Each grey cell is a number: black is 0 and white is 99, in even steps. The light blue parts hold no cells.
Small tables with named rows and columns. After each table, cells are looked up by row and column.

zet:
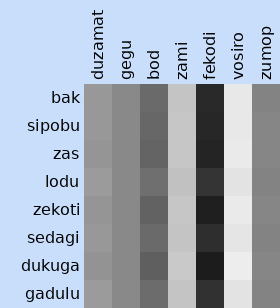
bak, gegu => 53
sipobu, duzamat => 59
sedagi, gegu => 53
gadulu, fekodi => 19
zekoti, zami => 77
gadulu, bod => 42
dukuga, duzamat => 57
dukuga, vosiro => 92
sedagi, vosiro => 89
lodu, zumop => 51
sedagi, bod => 41
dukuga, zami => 78
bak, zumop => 51
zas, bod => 39
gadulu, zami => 76
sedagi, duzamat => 59

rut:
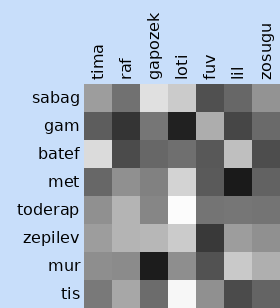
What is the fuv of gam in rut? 67
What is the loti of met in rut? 82
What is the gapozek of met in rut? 50
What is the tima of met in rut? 40
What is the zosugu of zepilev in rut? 56
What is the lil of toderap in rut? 46
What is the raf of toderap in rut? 70
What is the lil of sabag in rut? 40
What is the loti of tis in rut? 96
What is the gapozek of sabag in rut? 87
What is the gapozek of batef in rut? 40
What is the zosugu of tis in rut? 39
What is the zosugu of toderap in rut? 45
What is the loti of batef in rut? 43
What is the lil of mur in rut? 78

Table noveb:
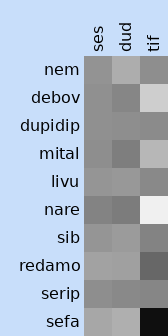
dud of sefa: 68
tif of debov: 80
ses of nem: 57
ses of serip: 55
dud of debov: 52
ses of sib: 58
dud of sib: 60
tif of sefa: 6
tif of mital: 71
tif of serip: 52
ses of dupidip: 56
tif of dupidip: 54
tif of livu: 53
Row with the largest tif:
nare

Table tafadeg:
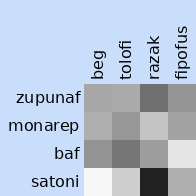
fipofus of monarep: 63
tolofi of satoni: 80
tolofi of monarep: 59
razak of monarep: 76
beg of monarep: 68
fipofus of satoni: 68
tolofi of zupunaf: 66
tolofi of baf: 46
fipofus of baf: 89
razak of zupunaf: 43
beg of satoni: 96
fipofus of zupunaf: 58
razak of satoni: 13
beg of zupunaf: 65
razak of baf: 61
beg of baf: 57

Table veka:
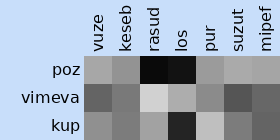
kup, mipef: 39
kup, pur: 74
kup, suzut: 48
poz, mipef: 64
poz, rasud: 4
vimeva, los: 67
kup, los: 14
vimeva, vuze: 39
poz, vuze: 65
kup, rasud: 63
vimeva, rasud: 81
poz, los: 7
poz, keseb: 57
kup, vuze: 56
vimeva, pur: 54
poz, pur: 60
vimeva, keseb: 47

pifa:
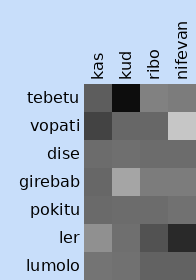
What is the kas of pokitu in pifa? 41
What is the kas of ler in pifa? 56
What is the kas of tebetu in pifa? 36
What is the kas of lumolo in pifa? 45
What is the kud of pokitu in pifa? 42
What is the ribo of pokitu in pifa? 42
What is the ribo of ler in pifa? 32
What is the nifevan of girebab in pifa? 48
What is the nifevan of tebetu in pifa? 48
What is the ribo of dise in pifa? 42
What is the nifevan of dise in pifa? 42
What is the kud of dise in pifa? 43
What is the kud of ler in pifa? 43
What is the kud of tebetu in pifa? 5
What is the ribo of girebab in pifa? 48
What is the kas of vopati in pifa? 26
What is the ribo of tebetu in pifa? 50
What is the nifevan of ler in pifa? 16
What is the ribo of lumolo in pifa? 38

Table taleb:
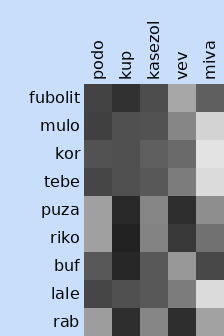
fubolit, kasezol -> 30
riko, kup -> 13
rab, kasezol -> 52
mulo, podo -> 25
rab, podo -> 61
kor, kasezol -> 37
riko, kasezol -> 51
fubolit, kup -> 19
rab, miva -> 63
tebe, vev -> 48
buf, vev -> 59
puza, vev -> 18
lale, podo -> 27
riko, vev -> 22
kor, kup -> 31
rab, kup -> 18
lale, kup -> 31

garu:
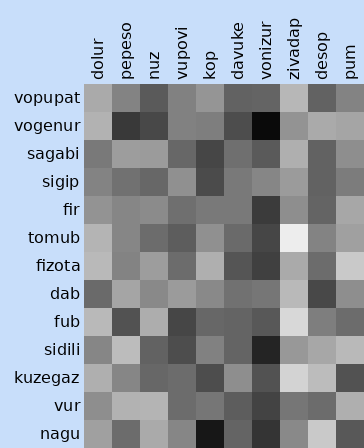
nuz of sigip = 40
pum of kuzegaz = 32
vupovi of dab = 60
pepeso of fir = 52
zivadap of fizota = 66
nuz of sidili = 38
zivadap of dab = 72
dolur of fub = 72
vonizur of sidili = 14
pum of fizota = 78

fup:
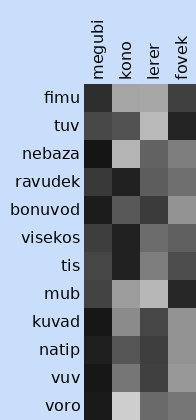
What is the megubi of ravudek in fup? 22
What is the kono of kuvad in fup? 54
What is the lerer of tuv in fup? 72
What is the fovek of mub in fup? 15
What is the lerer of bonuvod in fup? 23
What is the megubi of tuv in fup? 28
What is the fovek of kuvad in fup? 57
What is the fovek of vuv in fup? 59
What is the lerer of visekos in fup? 42

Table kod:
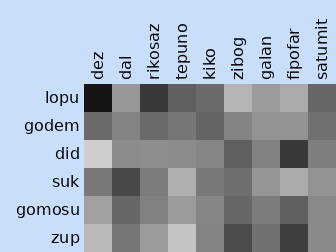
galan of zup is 44
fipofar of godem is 57
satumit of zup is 53
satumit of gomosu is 53
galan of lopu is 60
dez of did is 80
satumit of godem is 44
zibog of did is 37
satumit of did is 49
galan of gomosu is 48
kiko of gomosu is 52
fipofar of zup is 24
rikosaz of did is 55
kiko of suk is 47
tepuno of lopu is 37
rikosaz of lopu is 22
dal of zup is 46

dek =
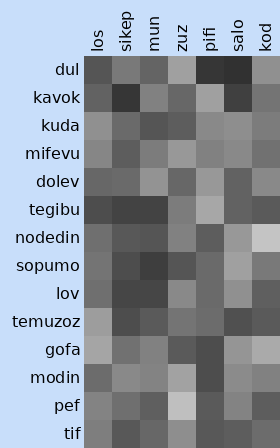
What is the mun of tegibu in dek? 26
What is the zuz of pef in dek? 74
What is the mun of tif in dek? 40
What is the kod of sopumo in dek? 47
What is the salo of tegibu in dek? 38
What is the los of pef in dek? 51
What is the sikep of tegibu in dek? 26
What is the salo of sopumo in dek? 62
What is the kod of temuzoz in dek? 35
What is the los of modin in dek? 42
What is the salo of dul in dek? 19
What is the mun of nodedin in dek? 33
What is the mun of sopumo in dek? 24
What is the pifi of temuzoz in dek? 42
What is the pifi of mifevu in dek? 50
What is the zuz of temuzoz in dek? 45
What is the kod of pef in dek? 36
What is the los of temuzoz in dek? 61
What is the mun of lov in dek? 27

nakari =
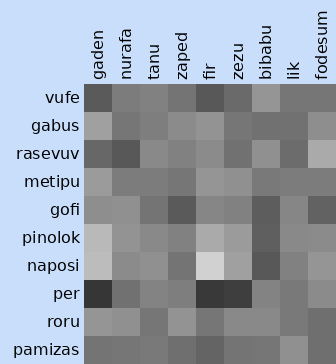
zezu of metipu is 56
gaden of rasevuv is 40
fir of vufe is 34
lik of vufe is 46
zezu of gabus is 46
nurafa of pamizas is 46
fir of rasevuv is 54
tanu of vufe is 50
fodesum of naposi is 58
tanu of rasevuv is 53
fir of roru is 46
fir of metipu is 58
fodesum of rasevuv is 66
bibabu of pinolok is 37

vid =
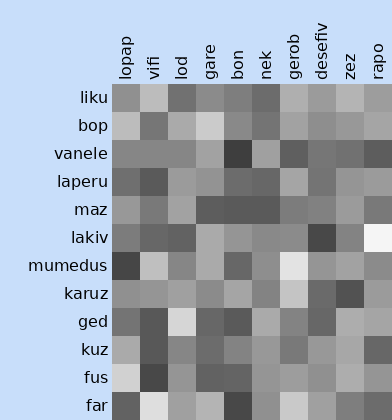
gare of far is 70
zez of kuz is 65
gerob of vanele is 37
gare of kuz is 42
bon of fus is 39
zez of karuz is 32
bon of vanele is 24
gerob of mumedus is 88
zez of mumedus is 63
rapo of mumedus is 54
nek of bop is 45
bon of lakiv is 58
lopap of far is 38

